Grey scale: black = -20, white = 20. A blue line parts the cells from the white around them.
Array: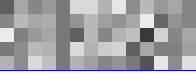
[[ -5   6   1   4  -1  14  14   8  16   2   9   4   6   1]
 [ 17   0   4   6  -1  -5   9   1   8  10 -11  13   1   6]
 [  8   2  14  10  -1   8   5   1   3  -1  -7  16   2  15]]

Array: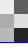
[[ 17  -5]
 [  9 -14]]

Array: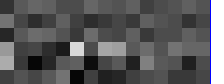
[[-12  -6  -4  -5  -8  -8  -4  -6  -7  -5 -10  -8  -7  -5  -7]
 [-14  -6  -3  -4  -7 -11  -3  -8  -9  -5 -11  -8  -8  -5  -7]
 [  7 -11 -19 -14  -6  -5 -18  -9  -6 -15   0  -6  -7 -15  -8]]

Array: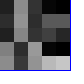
[[-15   2 -12 -19 -20]
 [-15   1 -12 -10 -14]
 [  2 -11   3   9  11]]

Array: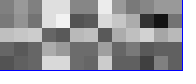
[[  0   4   0  15  15   1   1  17   4  -1   1   4   4]
 [ 10  11  12  -4  -6   9  10  -6   7  10  13   6   9]
 [ -7  -5  -4  14  14  -3  -4  12  -5  -5 -10   0  -5]]

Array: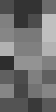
[[ -8 -12 -12  -3]
 [  1  -1  -1  10]
 [-13   3   3   0]
 [  1  -9  -2   1]]

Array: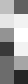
[[10 -5]
 [ 3 20]
 [-3  6]]
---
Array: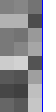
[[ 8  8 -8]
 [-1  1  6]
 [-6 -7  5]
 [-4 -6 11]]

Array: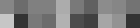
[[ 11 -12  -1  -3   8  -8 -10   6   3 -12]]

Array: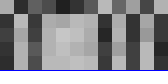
[[-12   9 -11   7   6   9   8 -12   7 -12   6 -11]
 [-12   8  -6   8  10   8   6 -10   5 -10   9 -14]]

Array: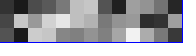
[[ -9  11   4  13  16  10   8  -1   3   4 -13 -12   5]]

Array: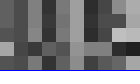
[[ -5  -8   0 -11  -2   5 -12  -8  -8   6]
 [  6  -9 -11  -5  -7   3   0   0 -13 -15]]

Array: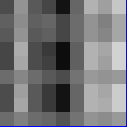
[[ -5   2  -5  -4  -9  -3   3   0   6]
 [ -9   7  -8 -11 -18  -5   8   6  13]
 [ -3   1  -3  -6  -8  -2   4   3   4]
 [ -8   6  -6 -11 -17  -4   8   7  12]]
